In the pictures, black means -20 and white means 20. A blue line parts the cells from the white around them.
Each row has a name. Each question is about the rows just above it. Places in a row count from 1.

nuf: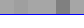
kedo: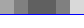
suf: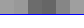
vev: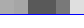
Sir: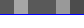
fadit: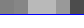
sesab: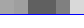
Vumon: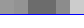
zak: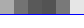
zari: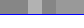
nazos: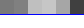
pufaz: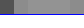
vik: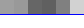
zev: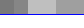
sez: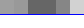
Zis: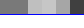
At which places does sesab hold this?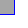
1
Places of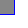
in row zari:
1 2 4
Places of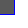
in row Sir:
1 3 4
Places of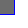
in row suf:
3
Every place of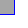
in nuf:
1 3 4 6
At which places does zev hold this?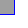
5 6

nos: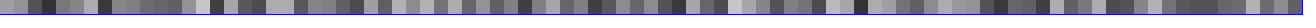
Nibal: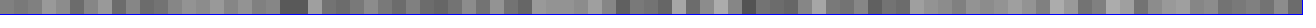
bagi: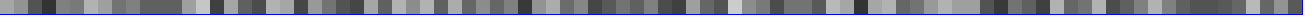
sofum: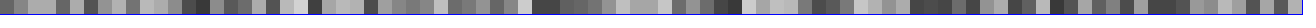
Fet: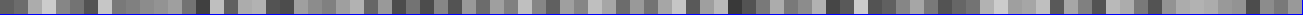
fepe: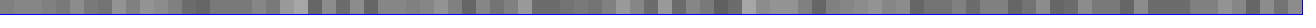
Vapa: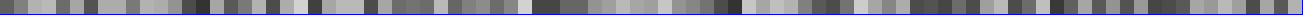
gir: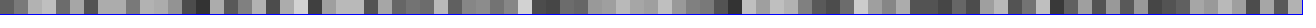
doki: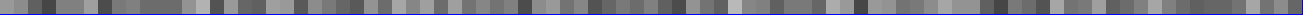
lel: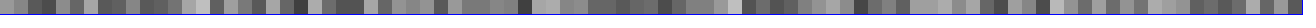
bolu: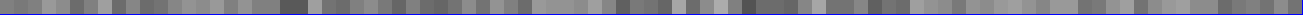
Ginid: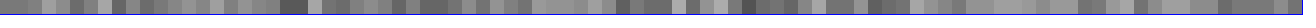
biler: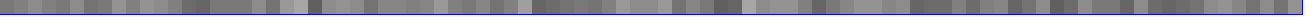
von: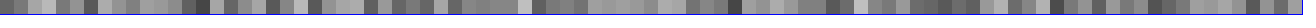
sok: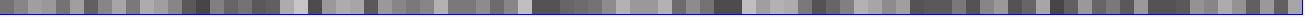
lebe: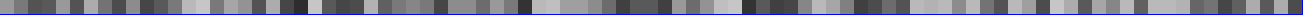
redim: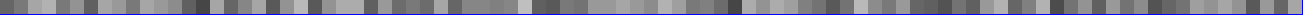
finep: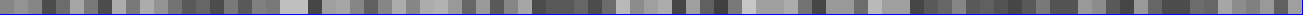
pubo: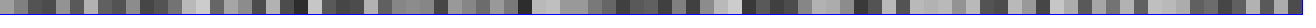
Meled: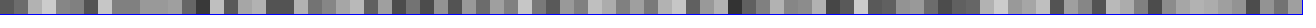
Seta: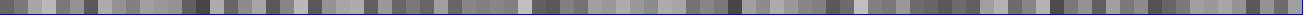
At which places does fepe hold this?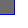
14 25 39 40 47 49 53 70 77 83 84 85
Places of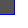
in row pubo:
3 9 12 63 65 71
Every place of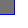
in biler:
7 20 27 36 41 43 49 74 86 90 92
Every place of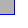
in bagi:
7 20 29 31 64 68 76 79 83
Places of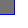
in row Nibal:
12 24 33 35 37 47 55 61 64 78 82 88 91
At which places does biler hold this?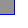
9 11 25 56 57 62 63 88 93
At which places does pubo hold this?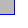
14 39 52 64 66 68 70 73 84

